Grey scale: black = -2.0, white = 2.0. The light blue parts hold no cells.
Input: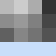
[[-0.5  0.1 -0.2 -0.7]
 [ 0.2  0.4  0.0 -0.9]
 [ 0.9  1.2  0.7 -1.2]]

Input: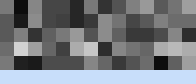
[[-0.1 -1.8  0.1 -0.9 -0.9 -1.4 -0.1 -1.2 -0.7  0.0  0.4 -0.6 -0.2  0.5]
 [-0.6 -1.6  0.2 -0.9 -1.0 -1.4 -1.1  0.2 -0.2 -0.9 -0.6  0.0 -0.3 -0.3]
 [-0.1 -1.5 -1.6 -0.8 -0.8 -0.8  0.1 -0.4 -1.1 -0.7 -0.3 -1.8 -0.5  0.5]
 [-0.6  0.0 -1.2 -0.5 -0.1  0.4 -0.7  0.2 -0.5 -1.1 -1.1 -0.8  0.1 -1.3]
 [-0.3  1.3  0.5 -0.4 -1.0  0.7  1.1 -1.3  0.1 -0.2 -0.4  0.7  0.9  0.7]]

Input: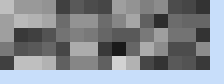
[[ 0.5 -1.1 -1.0 -0.7 -0.2  0.0 -0.1 -0.4 -0.6 -0.6 -0.1  0.5 -0.2 -0.2
  -1.2]
 [-0.1 -0.7 -0.6 -0.4 -0.9  0.7  0.7 -1.1 -1.6 -0.4  0.7  0.2 -0.8 -0.8
   0.2]
 [ 1.0  0.4  0.4  0.3 -1.0 -0.6 -0.8 -0.9  0.5  0.3  0.0  0.2 -0.8 -0.9
  -1.2]
 [ 0.5  0.9  0.8  0.6 -0.3  0.3  0.3 -0.3  0.1  0.6 -0.5 -1.3 -0.3 -0.4
  -0.4]
 [-1.0  1.0  1.0  0.8 -0.5  0.1  0.1 -0.5  1.3  0.8 -0.9 -1.2 -0.6 -0.7
  -1.1]]

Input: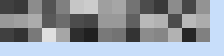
[[-1.0 -1.2 -0.1  1.5  0.6 -1.3 -1.5 -0.1 -0.2 -1.2  0.2  0.1  0.8 -1.4
   0.0]
 [-1.0 -1.1  0.2 -0.7  0.0  1.1  1.2  0.5  0.6 -0.2 -0.8 -1.1  0.2 -0.9
   0.3]
 [ 0.4  0.5  0.7 -0.6 -0.3 -0.8 -0.9  0.4  0.4 -0.5  0.9  0.8 -0.8  0.9
   0.7]]

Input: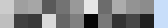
[[ 1.0 -1.0 -1.1  1.4 -0.4  0.0 -1.9 -0.1 -1.2 -0.9 -1.5]
 [ 1.2  0.5  0.6 -0.6 -0.2  0.4  1.6 -0.3  0.7  0.3  0.2]]

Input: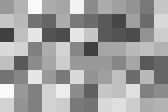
[[ 1.0 -0.6  0.2  0.6  1.2  0.4  0.4  0.4  0.1  0.6 -0.6 -0.4]
 [-0.2  0.1  1.6  0.4 -0.1  1.4  0.3  0.5  1.0 -0.3  0.9 -0.4]
 [ 1.3  0.3  0.0  1.3  1.2 -0.1 -0.2  1.4  1.5  1.2  0.7  0.8]
 [ 1.9  0.4  0.0  1.3  1.7  0.2 -0.5  1.1  1.0  1.5  0.0  0.2]
 [ 0.4  0.8  1.9  0.7  0.6  1.8  0.2  0.7  0.5  0.3 -0.1  1.1]
 [ 1.1  0.9 -0.2 -0.4  0.7 -0.1 -0.3 -0.6 -0.9  0.5 -0.3  1.4]
 [-1.0  1.0  1.6 -0.7 -0.8  1.6  1.1 -0.6 -0.7 -0.8  0.3  1.2]
 [ 1.4  1.3  0.0  0.7  1.3  0.1 -1.0  0.6  0.6  0.9  1.0  0.8]]

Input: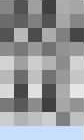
[[ 1.4 -0.9  1.5 -0.8  0.7  1.6]
 [ 0.1 -0.7  0.5 -1.0  0.7  0.6]
 [-0.1 -0.6  0.2 -1.0  0.6  0.3]
 [-0.3 -0.5  0.0 -0.7  0.6  0.1]
 [ 0.9 -0.3  1.0 -0.2  0.4  1.1]
 [ 0.2 -0.1  0.4 -0.2  0.3  0.4]
 [ 1.3  0.5  1.2  0.8  0.2  1.3]
 [ 1.2  0.8  1.0  1.2  0.0  1.0]
 [-0.7  0.9 -0.8  0.7  0.0 -0.9]]
